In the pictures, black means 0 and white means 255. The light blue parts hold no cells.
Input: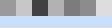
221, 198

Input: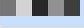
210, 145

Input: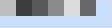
219, 190

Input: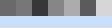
213, 172

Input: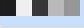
239, 185

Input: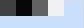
240, 98

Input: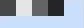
229, 100

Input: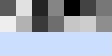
238, 225

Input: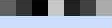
199, 171

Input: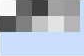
248, 227
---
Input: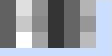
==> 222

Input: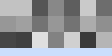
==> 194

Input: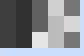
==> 48

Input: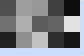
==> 159

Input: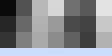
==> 82

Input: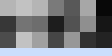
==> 194
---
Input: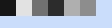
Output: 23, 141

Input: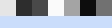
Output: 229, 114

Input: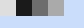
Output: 222, 171

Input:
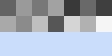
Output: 99, 245

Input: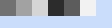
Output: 113, 242

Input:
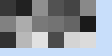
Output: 55, 219

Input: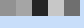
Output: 146, 111

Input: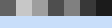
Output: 98, 27

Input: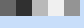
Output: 103, 148
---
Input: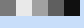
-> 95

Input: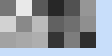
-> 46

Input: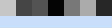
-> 39

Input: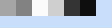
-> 52

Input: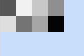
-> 86

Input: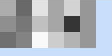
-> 105

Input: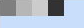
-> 127
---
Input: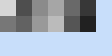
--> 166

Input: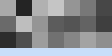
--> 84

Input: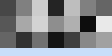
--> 176

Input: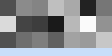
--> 184

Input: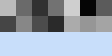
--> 207

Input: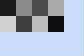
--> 140

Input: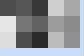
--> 98

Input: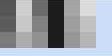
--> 29

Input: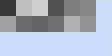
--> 81
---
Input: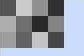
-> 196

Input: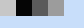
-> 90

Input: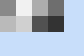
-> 81

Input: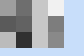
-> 199

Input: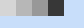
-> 152

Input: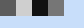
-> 17

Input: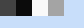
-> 249

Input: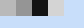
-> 19
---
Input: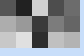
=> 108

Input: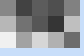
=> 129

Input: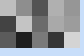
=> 150

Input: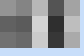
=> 163

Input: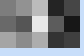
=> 70

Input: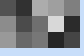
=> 127
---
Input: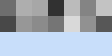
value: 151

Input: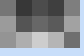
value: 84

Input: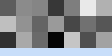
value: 146

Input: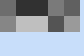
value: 191

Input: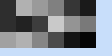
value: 34

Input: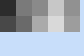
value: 106
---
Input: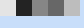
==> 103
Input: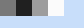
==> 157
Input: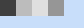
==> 223
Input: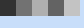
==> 99
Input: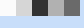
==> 177
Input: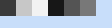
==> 84
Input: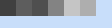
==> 197
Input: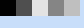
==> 133
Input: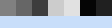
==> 5
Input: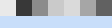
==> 166
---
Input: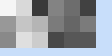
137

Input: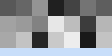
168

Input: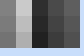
115

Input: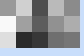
222

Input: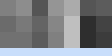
113

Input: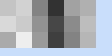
170

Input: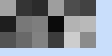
84

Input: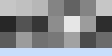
91

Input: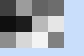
141
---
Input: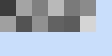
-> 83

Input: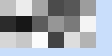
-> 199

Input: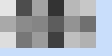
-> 119

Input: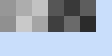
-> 201

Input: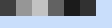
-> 150

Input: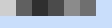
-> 96

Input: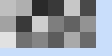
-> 113

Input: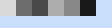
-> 108
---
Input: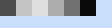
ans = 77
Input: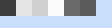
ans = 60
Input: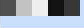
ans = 80
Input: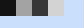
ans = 18
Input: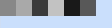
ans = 136
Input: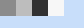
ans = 139
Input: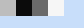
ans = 189
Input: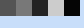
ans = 84
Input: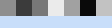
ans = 142
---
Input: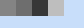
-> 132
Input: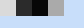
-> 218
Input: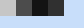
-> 198
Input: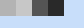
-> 179
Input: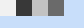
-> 241
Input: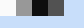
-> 250
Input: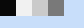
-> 8
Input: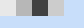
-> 232
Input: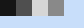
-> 21
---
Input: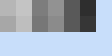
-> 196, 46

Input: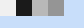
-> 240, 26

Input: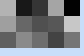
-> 199, 2

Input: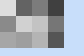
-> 221, 64

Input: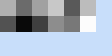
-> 252, 9

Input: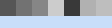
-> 204, 57

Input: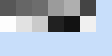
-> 253, 18

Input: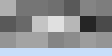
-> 224, 37

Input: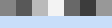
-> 243, 60
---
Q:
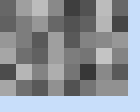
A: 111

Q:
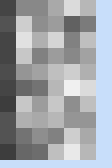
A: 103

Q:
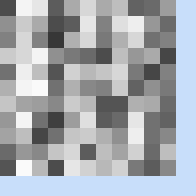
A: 250

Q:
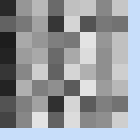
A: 135

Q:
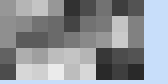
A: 215

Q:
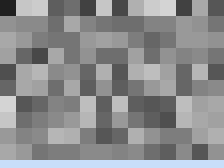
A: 153
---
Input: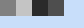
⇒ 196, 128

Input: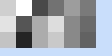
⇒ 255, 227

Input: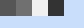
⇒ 240, 112

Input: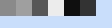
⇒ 236, 159

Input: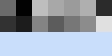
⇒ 224, 190

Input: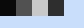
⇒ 200, 81

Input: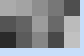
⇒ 193, 187

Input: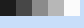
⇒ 251, 183

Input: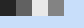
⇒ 232, 131

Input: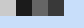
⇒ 202, 101
